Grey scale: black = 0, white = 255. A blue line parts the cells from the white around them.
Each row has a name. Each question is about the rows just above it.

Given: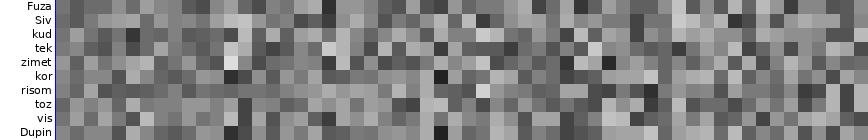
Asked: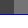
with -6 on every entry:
[ 62 110]
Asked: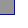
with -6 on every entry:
[144]
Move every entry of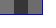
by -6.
[110  48 102]
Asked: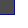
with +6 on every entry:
[82]

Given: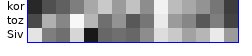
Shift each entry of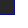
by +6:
[46]
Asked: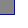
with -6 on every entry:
[128]
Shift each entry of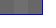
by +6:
[109 117 109]
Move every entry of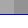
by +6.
[174 153]
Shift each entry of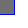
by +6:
[117]

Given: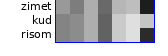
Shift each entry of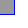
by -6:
[147]
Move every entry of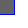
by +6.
[104]
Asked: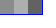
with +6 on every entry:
[146 180 104]

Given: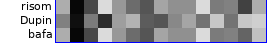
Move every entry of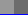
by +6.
[158 114]
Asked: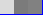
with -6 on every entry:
[213 117 123]

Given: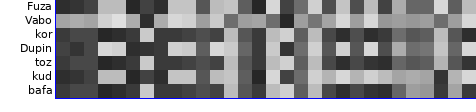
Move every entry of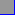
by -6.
[145]
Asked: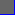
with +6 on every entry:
[108]
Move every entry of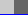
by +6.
[208 108]
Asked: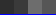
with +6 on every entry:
[ 52  64 115  92]
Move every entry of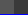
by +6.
[92 64]
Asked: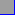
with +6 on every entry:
[164]
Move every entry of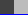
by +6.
[ 72 194]

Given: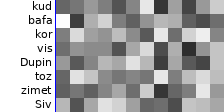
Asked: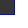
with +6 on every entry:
[60]
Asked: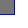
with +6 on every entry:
[124]
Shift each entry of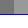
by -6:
[112 147]
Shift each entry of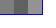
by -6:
[120  90 141]
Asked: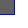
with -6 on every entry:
[90]
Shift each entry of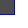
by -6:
[71]

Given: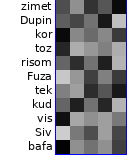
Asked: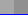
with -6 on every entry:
[161 138]
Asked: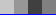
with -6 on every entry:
[193 145  58 122]
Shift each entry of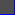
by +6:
[84]
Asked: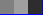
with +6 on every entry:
[134 165  51]
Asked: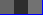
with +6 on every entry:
[107  51 120]
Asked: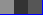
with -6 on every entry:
[138  45  80]
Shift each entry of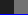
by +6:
[ 37 120]

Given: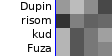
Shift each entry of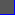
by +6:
[92]
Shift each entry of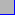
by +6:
[187]
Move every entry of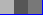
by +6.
[187  92 126]
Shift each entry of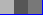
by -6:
[175  80 114]

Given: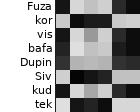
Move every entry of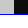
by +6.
[207  19]
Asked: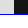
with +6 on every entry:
[229  27]
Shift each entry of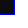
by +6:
[19]
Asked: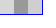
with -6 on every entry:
[209 147 201]
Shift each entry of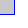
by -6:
[195]
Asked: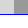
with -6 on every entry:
[209 147]
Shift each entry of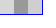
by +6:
[221 159 213]

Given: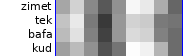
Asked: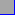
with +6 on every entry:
[172]
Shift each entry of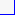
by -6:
[241]
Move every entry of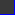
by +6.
[63]
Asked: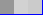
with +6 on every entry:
[157 216 209]
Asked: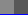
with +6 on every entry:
[143  94]
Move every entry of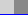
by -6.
[204 131]
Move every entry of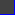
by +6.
[71]

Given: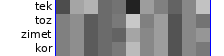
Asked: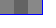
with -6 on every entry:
[122  93 130]
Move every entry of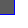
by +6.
[97]
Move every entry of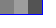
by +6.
[134 163  89]
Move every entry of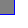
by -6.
[122]
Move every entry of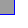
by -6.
[151]
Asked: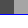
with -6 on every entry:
[ 71 159]
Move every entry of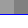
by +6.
[163 134]

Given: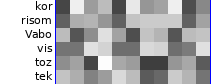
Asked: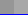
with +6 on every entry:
[156 174]
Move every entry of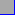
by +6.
[174]
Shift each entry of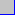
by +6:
[201]
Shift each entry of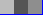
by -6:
[182  79 136]

